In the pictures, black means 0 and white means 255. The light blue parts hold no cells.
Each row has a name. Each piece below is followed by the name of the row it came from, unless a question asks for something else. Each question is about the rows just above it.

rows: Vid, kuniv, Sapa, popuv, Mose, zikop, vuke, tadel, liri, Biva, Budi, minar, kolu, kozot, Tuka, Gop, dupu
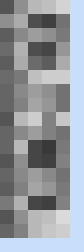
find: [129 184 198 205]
dupu
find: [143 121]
Sapa

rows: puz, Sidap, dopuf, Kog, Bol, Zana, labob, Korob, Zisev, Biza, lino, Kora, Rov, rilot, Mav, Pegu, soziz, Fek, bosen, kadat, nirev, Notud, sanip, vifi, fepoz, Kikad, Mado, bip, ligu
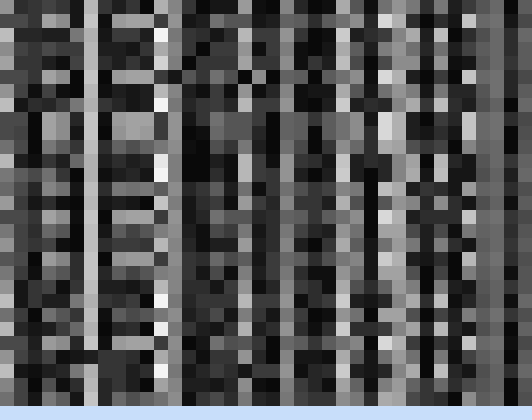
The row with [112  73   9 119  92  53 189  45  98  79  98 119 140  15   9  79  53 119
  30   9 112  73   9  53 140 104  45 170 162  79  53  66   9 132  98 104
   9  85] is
lino
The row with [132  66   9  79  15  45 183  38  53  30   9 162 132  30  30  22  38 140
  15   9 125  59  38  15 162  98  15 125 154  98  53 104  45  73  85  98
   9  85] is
bip
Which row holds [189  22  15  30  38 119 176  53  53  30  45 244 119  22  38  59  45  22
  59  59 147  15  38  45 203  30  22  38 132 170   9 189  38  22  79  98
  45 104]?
Mado
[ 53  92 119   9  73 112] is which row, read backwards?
lino
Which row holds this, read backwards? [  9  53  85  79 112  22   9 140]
fepoz

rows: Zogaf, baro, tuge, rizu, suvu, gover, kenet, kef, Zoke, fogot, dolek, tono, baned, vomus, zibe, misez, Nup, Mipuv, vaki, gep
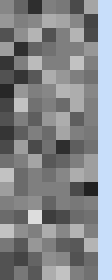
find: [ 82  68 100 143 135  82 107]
vaki
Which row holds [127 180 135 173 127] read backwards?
Nup
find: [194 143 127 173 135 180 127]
Nup
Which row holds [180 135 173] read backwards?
Nup
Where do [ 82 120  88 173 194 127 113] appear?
gep
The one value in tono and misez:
[113]

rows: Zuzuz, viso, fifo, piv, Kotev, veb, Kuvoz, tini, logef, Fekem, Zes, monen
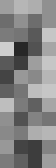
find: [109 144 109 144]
viso
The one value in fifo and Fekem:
[123]
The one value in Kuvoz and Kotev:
[198]

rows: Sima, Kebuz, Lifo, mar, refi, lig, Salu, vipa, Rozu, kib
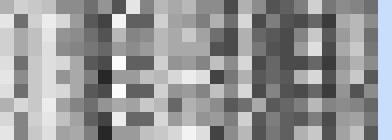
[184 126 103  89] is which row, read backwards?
vipa
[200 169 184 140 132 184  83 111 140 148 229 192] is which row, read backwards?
Lifo
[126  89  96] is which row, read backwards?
Rozu
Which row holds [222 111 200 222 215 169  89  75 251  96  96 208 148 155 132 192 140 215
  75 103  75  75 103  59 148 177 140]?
refi
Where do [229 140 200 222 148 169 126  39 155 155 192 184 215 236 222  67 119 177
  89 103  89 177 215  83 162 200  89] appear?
lig
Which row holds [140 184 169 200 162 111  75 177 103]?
Lifo
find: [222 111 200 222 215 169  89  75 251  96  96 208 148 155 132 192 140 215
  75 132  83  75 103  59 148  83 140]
Salu

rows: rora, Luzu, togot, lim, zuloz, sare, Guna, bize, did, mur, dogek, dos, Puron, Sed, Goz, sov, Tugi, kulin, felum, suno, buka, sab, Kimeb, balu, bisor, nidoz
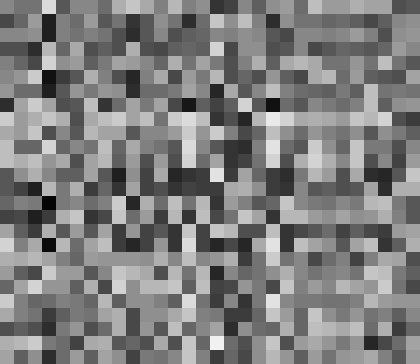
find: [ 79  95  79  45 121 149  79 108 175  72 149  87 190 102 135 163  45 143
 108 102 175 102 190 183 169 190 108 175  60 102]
balu
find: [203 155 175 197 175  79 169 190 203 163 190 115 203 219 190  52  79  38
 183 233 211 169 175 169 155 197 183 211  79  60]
did
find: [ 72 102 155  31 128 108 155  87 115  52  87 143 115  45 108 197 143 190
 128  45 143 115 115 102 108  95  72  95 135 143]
Luzu
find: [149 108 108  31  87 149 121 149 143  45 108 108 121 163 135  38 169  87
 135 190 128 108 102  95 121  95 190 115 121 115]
Guna
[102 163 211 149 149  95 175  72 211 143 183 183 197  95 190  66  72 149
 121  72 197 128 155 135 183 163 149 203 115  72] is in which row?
buka
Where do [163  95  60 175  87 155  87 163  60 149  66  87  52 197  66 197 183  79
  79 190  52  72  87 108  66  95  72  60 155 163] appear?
Tugi
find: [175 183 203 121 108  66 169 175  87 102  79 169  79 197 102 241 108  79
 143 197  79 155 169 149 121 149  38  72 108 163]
bisor

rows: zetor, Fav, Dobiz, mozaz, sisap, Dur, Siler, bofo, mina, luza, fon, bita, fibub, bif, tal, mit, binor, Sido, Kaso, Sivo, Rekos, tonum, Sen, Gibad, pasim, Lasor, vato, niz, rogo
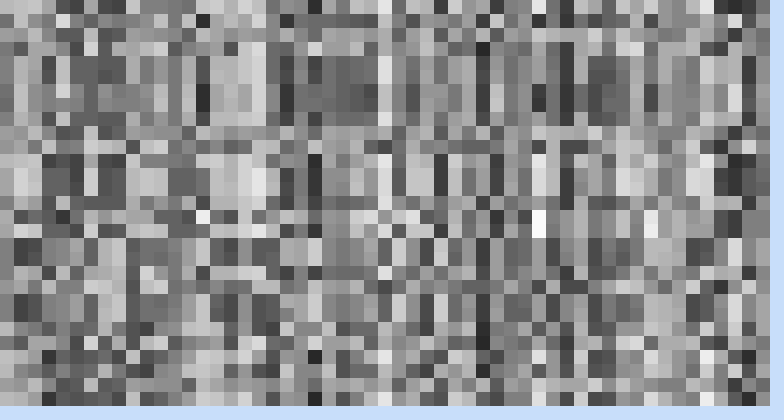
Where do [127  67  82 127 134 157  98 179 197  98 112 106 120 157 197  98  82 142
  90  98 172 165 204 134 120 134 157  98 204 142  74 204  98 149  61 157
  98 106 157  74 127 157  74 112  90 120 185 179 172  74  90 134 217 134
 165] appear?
Kaso
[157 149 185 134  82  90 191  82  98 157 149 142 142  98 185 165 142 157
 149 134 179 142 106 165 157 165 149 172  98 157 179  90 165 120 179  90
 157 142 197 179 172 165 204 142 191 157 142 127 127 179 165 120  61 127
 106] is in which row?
luza
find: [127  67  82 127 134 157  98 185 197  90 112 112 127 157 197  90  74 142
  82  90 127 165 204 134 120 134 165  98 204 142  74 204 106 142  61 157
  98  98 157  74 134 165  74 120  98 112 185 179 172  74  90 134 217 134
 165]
Sen
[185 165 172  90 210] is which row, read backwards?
mozaz
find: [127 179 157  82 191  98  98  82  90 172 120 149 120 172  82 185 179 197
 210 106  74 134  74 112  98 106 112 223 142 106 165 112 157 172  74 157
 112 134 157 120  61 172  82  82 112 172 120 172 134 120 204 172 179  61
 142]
Dur
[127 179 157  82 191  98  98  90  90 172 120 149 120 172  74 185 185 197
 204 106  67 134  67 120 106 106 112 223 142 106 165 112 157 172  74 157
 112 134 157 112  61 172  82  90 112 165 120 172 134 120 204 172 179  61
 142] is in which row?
mina

